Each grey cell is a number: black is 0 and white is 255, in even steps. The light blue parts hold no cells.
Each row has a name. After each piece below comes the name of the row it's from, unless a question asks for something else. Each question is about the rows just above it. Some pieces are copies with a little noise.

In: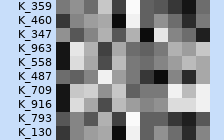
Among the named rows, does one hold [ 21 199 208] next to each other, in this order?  yes
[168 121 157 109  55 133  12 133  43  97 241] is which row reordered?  K_487
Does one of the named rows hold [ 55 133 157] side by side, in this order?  yes
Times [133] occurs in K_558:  1
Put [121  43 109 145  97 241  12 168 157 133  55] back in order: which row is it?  K_460
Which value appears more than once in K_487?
[133]

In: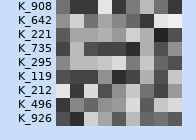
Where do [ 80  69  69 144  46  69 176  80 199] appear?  K_119
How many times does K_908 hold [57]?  4
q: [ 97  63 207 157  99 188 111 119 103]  K_926
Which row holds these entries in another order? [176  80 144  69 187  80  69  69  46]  K_735
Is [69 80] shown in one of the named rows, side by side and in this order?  no
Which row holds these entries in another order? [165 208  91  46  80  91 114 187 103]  K_926
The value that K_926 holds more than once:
[91]

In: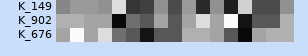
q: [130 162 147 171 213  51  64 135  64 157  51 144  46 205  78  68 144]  K_149
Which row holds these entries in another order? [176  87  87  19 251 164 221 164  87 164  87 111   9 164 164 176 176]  K_902
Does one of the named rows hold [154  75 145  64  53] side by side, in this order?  no
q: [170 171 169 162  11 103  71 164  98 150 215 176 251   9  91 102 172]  K_902

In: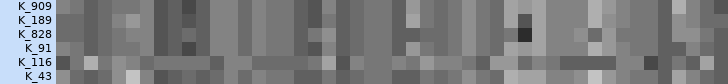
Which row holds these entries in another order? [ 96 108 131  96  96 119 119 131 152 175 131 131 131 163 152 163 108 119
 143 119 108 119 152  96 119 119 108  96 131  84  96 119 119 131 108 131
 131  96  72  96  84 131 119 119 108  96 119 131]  K_91
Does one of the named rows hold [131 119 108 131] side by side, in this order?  no

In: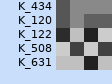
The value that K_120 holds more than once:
[96]
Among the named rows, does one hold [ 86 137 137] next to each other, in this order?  yes
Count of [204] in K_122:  1
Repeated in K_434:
[137]

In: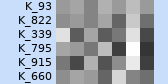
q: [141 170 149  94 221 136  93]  K_660
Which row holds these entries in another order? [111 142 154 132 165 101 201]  K_822
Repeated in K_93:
[154]
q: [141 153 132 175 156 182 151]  K_93
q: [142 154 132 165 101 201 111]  K_822

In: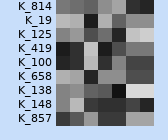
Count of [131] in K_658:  0
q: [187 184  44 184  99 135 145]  K_19
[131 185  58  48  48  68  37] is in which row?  K_148
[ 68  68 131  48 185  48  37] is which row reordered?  K_100
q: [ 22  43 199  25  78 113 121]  K_419
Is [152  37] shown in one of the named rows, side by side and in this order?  no

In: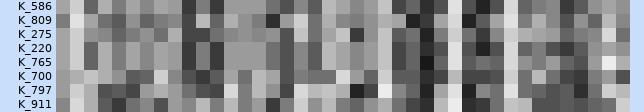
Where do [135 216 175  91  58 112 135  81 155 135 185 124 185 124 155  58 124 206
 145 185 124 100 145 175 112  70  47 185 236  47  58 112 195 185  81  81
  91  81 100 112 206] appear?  K_911
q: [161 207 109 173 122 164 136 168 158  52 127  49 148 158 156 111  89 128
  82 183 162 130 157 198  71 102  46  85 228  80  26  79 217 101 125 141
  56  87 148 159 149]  K_586
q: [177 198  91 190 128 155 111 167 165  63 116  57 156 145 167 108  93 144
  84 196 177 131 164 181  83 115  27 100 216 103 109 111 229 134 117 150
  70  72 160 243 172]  K_765
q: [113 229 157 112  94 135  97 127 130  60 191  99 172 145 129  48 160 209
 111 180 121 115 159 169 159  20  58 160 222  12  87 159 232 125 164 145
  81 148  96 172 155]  K_809

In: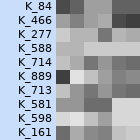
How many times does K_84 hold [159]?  2
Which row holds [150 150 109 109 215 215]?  K_581
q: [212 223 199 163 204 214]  K_598
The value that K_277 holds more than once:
[181]
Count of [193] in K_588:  0
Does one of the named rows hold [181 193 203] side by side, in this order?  no
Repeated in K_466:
[159]

